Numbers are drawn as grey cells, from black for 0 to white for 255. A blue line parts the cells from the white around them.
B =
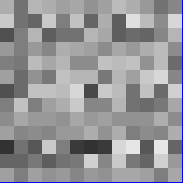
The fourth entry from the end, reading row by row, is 167
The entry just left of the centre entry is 215
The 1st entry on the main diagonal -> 174
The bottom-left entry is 160
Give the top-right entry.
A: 134
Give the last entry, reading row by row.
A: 167
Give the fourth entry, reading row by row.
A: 174
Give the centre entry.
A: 72
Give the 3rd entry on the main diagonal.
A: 181
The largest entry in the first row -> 187
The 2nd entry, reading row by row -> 114
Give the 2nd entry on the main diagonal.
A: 114
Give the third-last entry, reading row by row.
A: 160
